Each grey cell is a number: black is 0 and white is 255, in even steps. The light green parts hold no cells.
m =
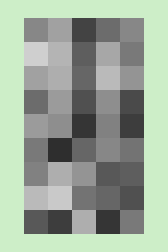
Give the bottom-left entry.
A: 88
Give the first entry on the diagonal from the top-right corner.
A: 135
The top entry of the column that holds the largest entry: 135
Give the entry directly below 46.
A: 174
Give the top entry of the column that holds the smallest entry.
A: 161
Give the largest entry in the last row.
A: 174
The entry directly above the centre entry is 80
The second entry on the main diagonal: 180
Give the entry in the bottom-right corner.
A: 121
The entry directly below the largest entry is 161
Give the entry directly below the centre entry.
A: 102
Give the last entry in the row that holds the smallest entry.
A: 115

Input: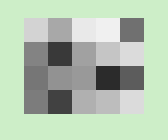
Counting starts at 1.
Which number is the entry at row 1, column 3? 233
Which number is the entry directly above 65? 146
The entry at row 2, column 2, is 57
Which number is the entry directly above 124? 118
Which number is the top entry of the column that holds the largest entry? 240
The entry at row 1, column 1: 211

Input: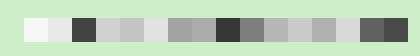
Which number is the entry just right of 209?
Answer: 196
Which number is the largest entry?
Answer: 246

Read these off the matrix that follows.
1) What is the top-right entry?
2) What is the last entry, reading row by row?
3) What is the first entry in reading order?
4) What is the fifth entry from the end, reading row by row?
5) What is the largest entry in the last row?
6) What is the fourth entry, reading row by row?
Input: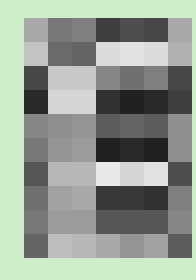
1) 169
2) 92
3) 169
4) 183
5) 189
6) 63

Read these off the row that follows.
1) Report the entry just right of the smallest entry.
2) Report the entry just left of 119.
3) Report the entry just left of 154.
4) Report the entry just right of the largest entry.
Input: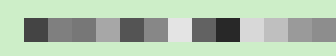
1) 216
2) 127
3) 191
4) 98

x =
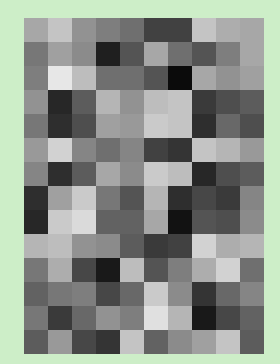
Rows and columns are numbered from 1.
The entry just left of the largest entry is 126
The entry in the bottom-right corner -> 92
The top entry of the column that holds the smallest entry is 65
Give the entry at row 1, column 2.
196
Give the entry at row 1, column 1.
167
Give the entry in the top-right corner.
167
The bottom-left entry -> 92
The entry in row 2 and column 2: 160
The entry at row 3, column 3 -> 189
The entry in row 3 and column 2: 231
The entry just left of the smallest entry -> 84
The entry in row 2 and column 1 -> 119
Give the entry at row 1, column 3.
146
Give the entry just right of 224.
181
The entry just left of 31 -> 139
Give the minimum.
11

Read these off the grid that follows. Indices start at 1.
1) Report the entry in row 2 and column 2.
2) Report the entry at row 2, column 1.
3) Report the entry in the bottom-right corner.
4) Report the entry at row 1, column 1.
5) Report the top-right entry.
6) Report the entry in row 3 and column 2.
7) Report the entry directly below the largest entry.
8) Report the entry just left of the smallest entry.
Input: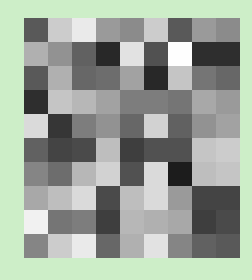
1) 146
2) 176
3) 89
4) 89
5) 139
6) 176
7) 197
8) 218

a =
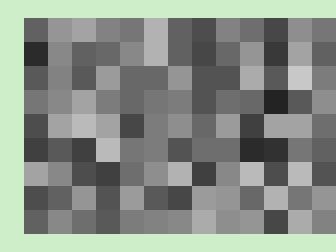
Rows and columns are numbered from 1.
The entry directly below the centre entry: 83
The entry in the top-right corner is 118
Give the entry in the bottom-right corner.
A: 130
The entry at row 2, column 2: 136
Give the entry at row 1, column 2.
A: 149
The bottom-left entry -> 97
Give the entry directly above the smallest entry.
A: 89
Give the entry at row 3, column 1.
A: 89
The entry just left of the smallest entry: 104
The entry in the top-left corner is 97
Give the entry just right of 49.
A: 118
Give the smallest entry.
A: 35
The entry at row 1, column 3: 163
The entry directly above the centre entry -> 124
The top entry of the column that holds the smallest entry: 71
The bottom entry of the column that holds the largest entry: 171
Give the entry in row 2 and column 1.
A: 43
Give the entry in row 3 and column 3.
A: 89
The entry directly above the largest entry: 163

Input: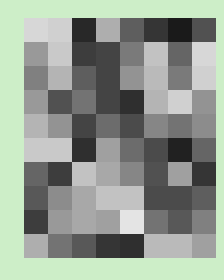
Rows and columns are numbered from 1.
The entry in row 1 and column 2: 208
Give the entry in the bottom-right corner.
160
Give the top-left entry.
215
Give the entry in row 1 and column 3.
40
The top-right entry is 81
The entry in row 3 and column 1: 128
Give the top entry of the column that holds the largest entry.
94
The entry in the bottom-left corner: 174
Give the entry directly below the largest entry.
47
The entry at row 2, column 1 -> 153
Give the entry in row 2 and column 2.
201
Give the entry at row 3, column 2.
180
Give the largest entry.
228
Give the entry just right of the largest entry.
115
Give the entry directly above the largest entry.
194

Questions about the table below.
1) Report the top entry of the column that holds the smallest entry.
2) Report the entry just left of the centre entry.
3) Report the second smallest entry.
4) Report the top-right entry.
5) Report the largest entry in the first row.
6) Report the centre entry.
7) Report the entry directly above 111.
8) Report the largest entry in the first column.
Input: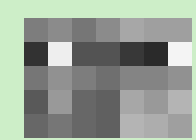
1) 159
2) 125
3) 50
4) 159
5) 167
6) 111
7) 83
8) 125

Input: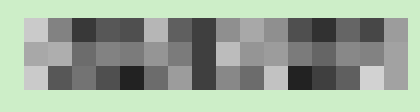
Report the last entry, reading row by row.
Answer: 162
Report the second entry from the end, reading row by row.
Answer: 210
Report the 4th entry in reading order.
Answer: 87
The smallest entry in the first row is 49
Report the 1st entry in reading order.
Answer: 202
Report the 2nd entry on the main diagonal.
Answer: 174
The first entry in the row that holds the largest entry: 202
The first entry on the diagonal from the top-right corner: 156
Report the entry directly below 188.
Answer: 136
